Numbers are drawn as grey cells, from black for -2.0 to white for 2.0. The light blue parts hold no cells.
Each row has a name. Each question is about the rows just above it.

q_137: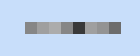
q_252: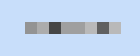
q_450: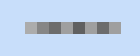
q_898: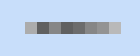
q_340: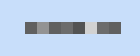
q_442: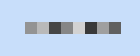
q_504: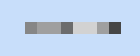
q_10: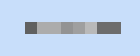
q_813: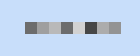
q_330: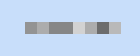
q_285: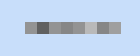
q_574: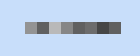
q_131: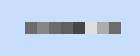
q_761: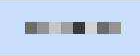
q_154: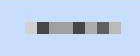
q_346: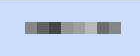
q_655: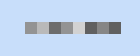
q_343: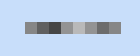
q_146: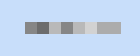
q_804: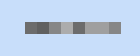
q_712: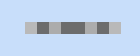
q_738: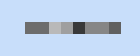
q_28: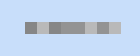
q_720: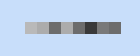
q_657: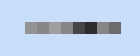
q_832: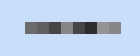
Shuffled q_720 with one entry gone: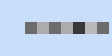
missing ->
[-0.1]
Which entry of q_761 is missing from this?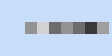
[1.1]
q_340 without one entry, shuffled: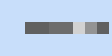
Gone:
[-0.7]

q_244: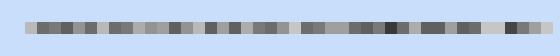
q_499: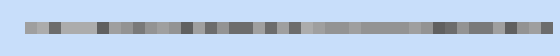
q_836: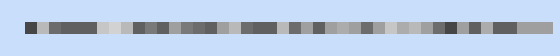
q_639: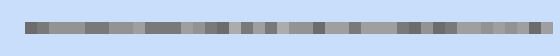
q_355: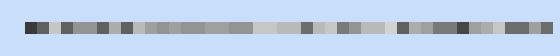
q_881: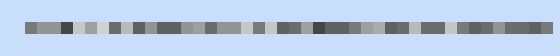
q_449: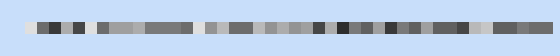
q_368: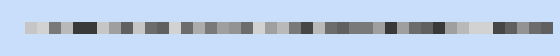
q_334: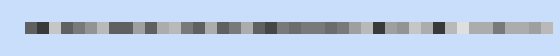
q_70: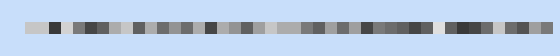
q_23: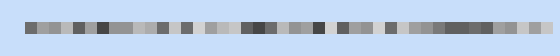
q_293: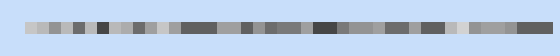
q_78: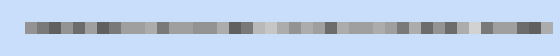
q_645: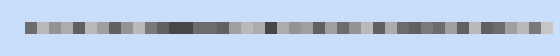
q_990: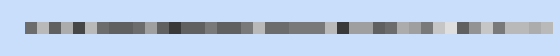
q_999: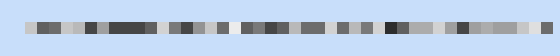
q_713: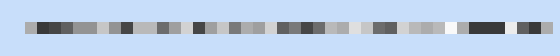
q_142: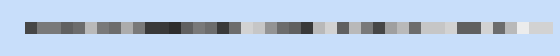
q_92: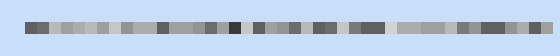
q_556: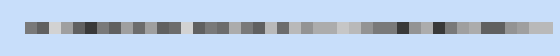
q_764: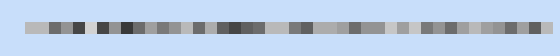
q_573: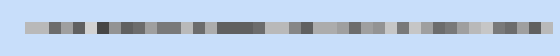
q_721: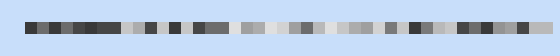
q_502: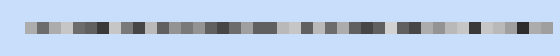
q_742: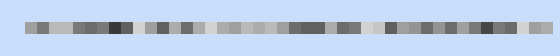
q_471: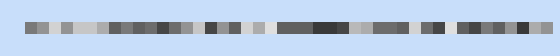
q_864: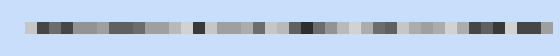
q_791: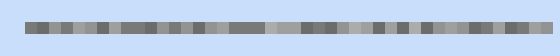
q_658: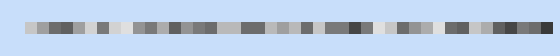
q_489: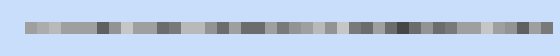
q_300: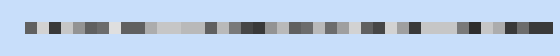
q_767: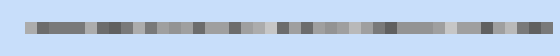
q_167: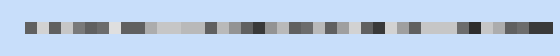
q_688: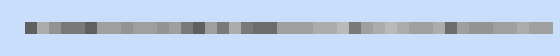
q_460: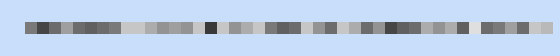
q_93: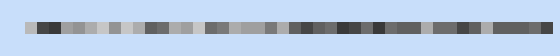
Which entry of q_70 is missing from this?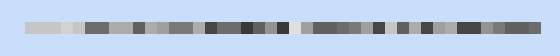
[-0.7]
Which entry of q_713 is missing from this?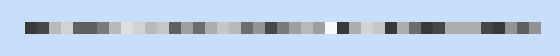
[1.7]
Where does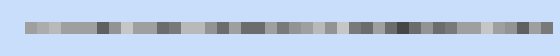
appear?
q_489
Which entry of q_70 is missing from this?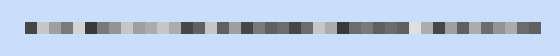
[-0.7]
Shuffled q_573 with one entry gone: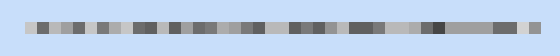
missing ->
[0.1]

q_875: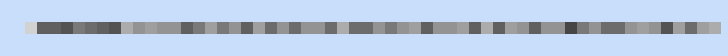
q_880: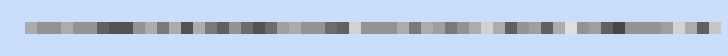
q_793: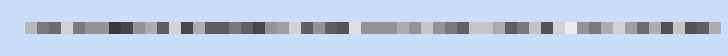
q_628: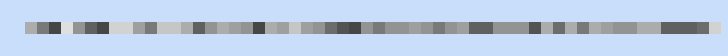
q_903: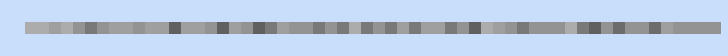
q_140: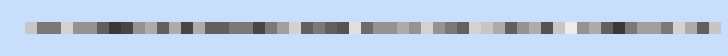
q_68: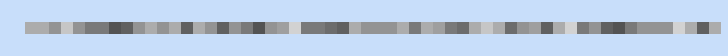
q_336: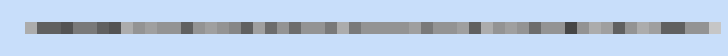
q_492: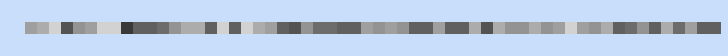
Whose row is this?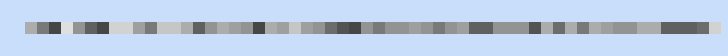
q_628
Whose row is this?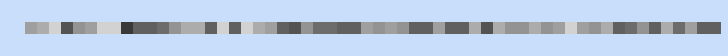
q_492
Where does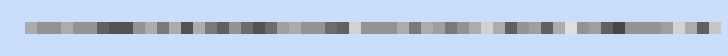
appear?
q_880
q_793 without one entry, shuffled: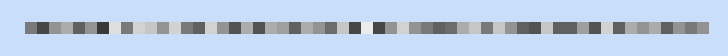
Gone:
[0.9]
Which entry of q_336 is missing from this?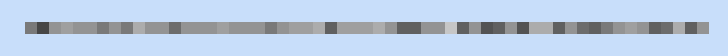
[0.1]

